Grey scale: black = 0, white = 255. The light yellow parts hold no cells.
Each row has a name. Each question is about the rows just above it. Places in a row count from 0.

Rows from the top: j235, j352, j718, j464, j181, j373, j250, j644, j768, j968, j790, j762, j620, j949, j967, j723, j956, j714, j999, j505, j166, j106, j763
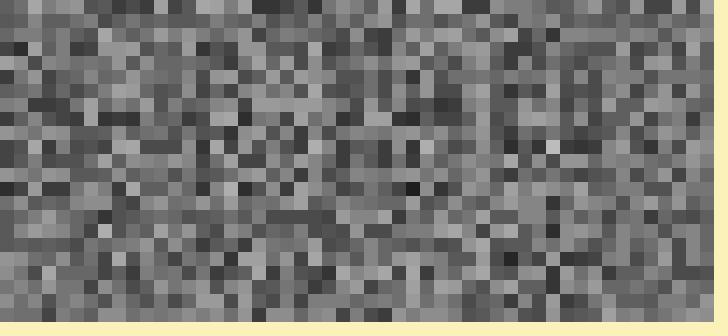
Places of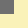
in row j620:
10 16 37 46
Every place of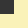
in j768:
7 9 24 28

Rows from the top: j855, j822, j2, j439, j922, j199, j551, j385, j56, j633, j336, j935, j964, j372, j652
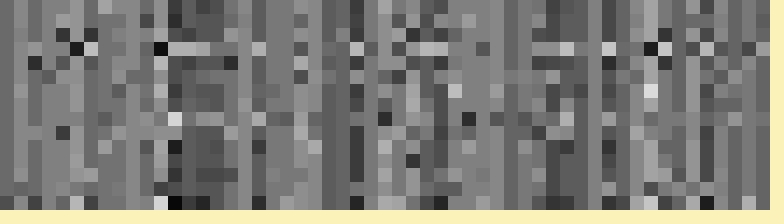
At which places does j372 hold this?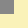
4 9 17 22 35 45 48
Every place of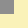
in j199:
4 5 8 11 22 25 32 52
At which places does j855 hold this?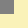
3 4 32 33 34 42
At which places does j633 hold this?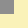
11 12 27 39
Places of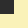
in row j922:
2 16 43

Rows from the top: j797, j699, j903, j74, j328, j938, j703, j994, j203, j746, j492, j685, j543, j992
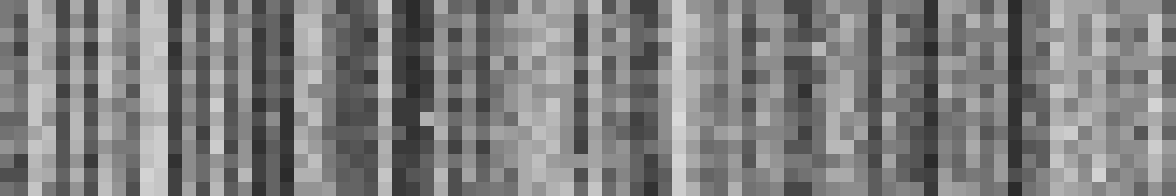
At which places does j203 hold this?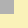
11 30 42 54 59 63 75
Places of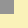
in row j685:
5 15 17 21 31 33 36 40 41 55 60 81

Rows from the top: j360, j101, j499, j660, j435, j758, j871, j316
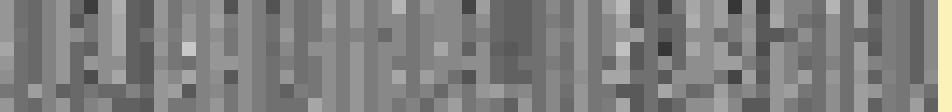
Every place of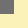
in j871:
1 19 38 40 46 50 54 58 60 66
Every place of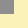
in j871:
17 23 59
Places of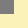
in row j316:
18 24 26 43 56 63
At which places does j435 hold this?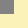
3 14 30 56 59 62

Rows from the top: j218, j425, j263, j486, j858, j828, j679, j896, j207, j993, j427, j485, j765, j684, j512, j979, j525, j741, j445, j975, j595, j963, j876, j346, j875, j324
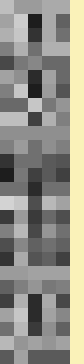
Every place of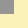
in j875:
1 3
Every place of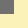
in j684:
0 1 3 4
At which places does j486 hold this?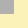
1 3 4
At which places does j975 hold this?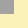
2 3 4
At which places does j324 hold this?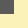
0 2 3 4

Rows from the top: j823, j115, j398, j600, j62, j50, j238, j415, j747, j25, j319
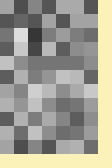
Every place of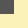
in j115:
0 2 4
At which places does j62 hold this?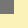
2 3 4 5

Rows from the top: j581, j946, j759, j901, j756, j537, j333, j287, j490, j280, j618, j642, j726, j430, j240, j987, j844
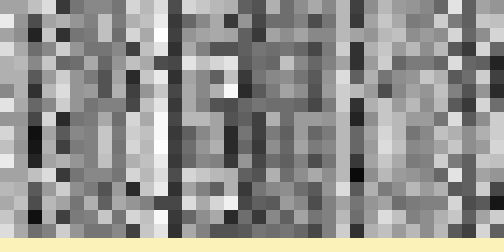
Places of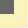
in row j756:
4 7 19 22 28 31 33
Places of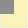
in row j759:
1 20 29 31 34
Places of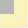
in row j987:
24
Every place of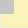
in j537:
10 30
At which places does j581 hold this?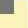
5 8

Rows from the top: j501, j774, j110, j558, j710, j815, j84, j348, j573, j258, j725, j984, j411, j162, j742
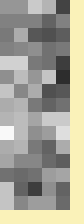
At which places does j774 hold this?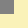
0 1 2 4
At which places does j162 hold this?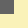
1 4

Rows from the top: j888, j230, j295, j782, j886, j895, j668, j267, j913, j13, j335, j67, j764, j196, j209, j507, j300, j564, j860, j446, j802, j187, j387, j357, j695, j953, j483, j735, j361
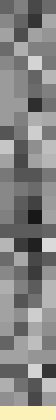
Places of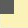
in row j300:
0 1 2
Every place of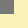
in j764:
0 3
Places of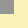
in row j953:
2 3
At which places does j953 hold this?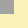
0 1
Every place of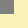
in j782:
2 3

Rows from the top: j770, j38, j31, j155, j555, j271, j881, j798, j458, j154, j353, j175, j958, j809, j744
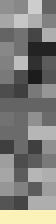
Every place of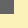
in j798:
0 1 2 3
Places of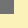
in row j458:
0
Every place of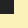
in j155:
2 3
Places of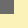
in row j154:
0 1
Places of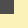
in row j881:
0
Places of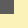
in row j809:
2
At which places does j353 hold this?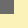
1

